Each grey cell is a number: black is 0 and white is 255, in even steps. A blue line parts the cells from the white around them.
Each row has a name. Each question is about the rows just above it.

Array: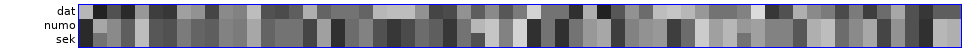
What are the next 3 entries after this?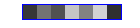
[115  48 115]
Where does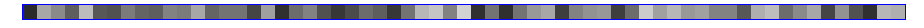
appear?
numo

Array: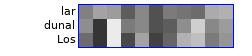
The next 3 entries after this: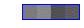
[142 207 136]
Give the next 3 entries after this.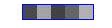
[191 123 149]
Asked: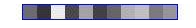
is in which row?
Los
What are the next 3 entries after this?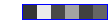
[177 191 123]
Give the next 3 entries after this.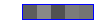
[108 171 177]
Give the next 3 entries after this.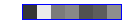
[207 136 156]
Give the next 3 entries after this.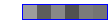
[108 171 177]

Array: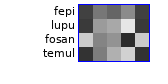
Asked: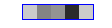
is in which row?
fosan
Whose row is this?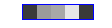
lupu

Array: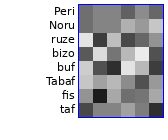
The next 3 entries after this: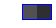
[227 184  61]
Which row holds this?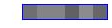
Peri
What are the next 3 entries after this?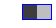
[ 73 103 147]
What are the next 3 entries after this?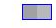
[140  81 153]
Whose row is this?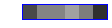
taf
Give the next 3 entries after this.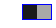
[111 117 168]

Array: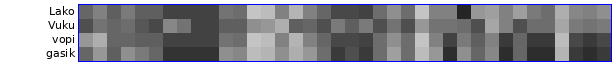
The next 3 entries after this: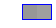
[129 159 122]
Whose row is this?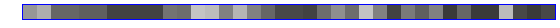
vopi
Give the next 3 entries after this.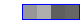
[ 79 122  95]
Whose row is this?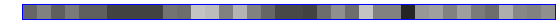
Lako

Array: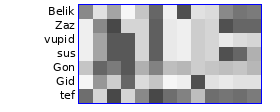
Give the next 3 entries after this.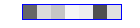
[233 225 225]
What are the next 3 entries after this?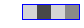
[ 72 110 130]
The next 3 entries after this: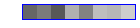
[197 190 197]
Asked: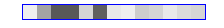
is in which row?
vupid
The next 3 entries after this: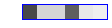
[205 213  80]
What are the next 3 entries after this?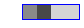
[ 95 233 239]

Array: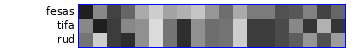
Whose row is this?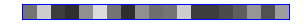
rud
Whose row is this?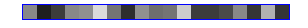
tifa
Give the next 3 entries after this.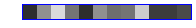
[ 94 150  81]
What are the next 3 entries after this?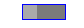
[ 81  87 129]
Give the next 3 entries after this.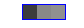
[219 116  46]

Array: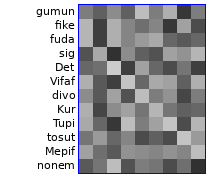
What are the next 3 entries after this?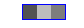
[146  70 125]
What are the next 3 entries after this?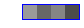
[ 96  76 196]
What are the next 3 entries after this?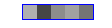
[181 117  96]

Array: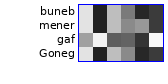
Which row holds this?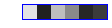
Goneg

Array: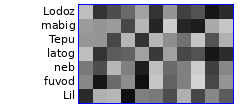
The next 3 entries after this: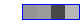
[ 37 205  37]
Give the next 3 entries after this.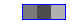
[ 71 135  91]
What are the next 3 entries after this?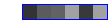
[71 83 22]
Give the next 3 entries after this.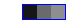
[ 15 197  98]
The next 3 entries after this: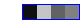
[212  71 149]
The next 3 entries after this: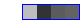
[161  57 161]
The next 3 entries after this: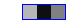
[121  77 176]

